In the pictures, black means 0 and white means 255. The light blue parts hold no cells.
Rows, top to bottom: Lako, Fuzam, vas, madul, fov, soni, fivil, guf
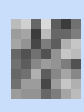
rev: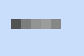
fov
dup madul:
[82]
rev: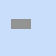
guf
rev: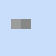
fov

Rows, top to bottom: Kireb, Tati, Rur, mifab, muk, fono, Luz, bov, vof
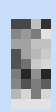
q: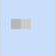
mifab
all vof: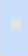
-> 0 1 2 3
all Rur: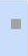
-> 0 1
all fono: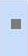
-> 0

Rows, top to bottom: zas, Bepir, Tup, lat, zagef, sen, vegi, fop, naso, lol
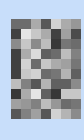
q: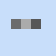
zas
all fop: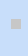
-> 5 6
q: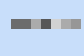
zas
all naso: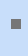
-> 6
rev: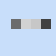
sen
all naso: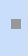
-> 1 4

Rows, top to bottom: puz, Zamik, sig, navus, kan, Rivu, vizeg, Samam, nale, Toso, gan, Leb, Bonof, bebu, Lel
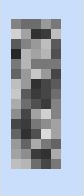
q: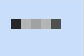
navus
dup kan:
[120]
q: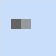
Rivu

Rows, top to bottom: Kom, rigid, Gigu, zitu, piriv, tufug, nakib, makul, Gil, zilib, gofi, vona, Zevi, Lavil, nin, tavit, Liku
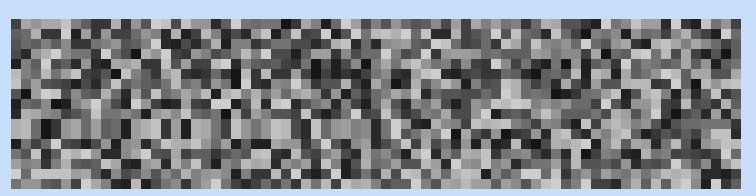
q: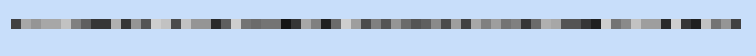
Kom
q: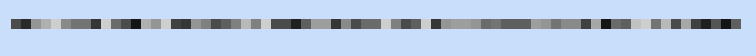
zitu
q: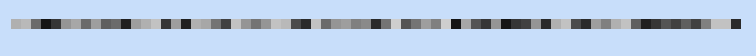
vona
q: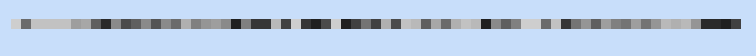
tavit

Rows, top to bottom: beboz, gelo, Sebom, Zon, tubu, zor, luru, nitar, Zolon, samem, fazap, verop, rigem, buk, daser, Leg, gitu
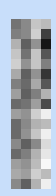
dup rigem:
[137]
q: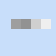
samem
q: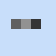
zor

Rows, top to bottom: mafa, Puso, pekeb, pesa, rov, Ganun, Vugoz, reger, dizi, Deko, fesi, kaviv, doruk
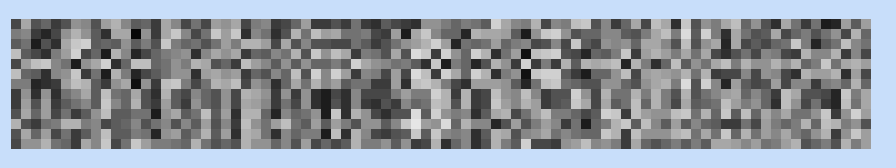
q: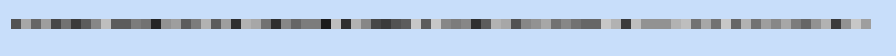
kaviv
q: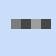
Ganun

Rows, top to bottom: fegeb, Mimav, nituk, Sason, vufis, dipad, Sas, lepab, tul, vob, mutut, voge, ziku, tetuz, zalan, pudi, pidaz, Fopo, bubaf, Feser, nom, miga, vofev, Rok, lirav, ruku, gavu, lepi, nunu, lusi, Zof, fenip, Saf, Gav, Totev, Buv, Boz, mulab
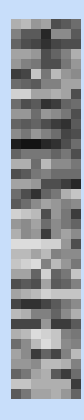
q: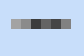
Gav
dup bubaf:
[139]
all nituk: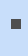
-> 1 5 6
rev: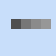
vob
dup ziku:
[19]
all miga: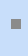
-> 1 4 6

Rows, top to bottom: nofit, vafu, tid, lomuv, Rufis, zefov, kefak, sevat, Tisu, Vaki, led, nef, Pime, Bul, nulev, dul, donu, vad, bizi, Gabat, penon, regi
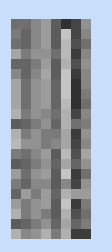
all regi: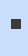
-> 6 7
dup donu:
[135]
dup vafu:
[135]
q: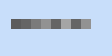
nulev
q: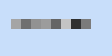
sevat

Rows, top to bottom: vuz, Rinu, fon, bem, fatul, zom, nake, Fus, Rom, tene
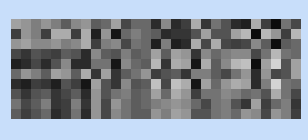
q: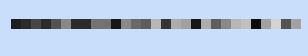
fatul
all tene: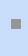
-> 8 14 17 23 26
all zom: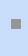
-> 1 5 13 23 25

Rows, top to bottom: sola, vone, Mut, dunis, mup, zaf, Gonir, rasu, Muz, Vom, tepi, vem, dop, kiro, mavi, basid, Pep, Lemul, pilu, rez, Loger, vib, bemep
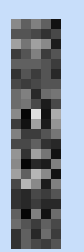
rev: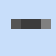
vem
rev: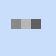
basid
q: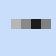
Pep

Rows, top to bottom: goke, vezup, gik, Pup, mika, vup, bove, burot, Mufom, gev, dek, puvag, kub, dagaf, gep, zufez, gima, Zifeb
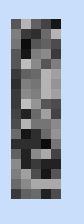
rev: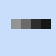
puvag
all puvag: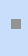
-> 4
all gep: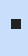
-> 1 3 4
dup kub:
[46]
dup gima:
[169]
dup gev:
[67]
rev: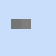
bove

